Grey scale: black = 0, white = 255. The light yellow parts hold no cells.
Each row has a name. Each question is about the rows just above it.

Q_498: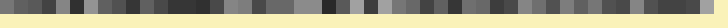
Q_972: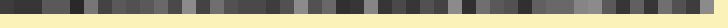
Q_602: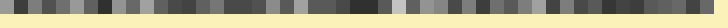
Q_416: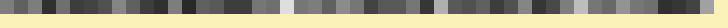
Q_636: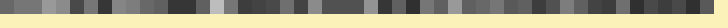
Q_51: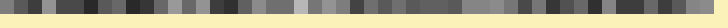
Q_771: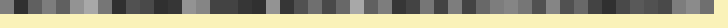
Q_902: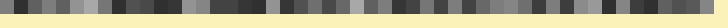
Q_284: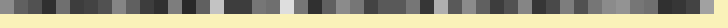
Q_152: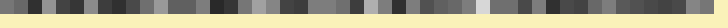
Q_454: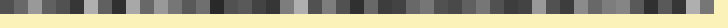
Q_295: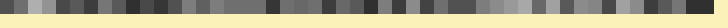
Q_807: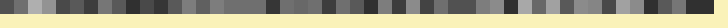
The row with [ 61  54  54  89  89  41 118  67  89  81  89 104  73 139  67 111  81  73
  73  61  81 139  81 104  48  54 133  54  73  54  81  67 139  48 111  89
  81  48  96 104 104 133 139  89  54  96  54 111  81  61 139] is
Q_972
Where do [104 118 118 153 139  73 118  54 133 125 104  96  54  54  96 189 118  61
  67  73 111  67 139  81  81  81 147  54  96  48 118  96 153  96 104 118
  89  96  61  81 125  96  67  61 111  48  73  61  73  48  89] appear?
Q_636
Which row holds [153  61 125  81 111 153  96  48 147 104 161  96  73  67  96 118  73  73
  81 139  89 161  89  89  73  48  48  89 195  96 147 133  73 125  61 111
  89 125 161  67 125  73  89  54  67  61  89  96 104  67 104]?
Q_602
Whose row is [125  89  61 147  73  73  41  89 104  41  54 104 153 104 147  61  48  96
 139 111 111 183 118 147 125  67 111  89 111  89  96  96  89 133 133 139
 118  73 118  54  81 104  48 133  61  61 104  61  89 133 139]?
Q_51
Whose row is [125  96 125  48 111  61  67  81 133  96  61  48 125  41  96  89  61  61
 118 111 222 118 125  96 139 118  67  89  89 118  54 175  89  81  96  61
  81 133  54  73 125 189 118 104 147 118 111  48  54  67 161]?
Q_416

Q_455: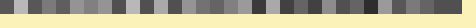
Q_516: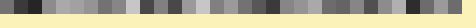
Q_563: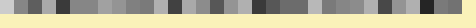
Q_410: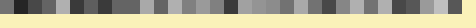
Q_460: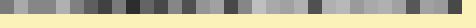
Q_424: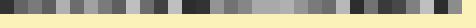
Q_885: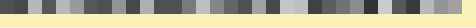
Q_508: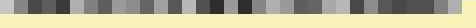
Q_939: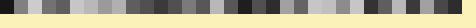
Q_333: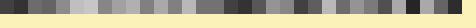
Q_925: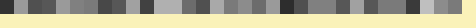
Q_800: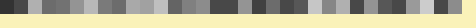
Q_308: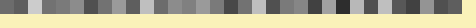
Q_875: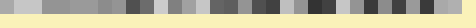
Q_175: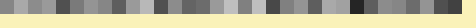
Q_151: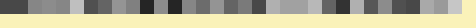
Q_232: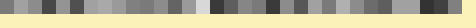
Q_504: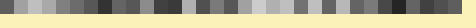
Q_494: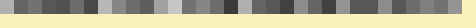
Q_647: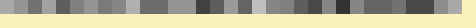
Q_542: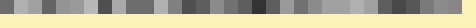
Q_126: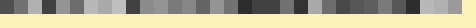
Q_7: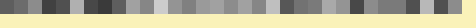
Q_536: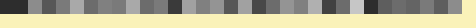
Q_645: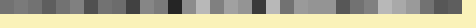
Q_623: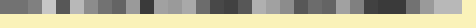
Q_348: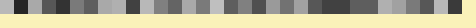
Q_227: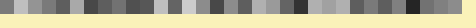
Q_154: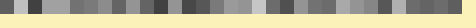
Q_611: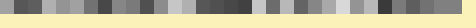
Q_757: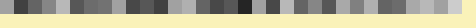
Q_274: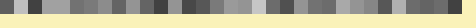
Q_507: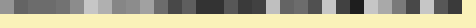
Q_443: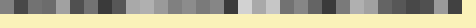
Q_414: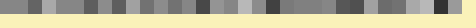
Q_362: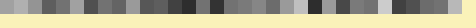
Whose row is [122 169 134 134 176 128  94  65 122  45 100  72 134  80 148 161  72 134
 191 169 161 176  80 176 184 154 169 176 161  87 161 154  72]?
Q_460
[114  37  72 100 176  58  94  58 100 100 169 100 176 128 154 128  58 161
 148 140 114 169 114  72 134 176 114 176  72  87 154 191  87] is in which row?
Q_410

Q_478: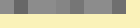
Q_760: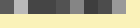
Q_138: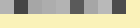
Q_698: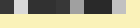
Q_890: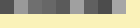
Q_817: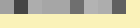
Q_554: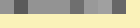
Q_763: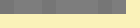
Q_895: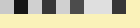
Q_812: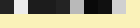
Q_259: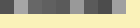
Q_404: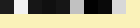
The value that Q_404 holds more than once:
[22]
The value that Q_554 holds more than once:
[147]

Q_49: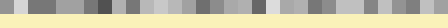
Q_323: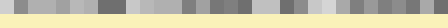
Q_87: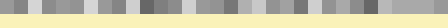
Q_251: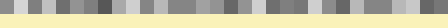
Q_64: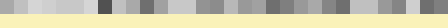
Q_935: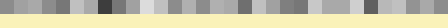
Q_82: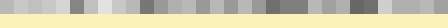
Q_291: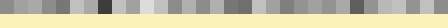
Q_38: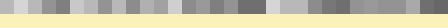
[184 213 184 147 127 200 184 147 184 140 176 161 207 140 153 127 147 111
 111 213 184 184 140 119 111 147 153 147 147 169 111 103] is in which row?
Q_38
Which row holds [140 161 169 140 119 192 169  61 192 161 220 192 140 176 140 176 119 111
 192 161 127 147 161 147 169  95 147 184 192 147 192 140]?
Q_291
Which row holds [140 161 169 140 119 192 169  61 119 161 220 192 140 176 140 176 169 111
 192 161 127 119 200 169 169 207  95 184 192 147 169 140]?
Q_935
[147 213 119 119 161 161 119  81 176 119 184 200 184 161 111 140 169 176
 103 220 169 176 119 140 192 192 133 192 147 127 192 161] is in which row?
Q_49

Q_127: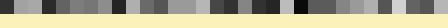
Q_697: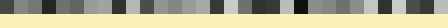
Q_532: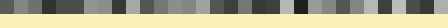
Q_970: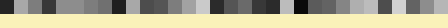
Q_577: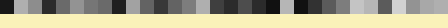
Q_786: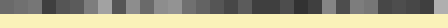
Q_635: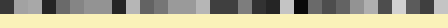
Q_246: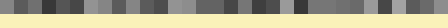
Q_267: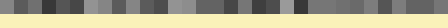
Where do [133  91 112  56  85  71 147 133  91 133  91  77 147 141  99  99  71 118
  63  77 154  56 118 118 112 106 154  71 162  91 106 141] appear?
Q_246
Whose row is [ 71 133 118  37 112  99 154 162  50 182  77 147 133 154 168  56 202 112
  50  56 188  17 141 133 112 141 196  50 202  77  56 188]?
Q_697
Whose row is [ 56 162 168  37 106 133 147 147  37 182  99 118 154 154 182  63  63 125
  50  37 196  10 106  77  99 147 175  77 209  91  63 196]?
Q_635
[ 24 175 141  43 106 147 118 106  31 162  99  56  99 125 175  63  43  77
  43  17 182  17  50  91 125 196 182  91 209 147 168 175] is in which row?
Q_577
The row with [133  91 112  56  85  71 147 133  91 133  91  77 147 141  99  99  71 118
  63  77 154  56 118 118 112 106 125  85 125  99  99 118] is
Q_267
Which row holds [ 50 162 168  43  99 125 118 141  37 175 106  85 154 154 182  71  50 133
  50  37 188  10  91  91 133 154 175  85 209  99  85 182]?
Q_127

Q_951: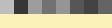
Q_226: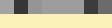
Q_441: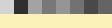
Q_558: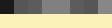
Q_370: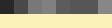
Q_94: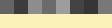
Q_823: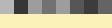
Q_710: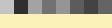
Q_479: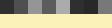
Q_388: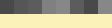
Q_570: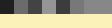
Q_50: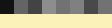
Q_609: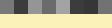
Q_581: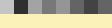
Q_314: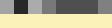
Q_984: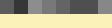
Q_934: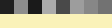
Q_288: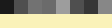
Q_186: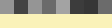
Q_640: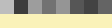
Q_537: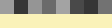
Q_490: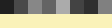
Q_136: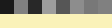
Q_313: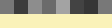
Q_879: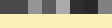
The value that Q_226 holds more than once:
[157]
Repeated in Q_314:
[79]
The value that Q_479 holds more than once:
[47]
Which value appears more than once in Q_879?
[73]

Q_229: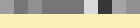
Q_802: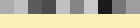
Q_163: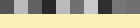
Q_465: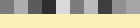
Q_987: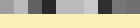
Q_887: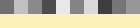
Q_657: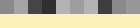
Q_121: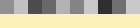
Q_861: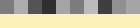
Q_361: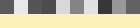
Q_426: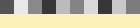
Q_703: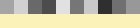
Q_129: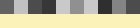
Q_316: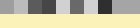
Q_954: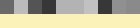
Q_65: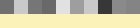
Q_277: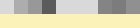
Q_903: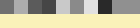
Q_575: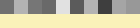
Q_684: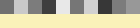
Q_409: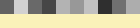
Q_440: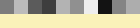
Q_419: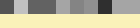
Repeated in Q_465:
[124]
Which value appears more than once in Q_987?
[187]
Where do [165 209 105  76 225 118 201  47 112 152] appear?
Q_703
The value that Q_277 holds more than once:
[217]
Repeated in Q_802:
[193]
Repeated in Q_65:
[201]
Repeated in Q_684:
[124]

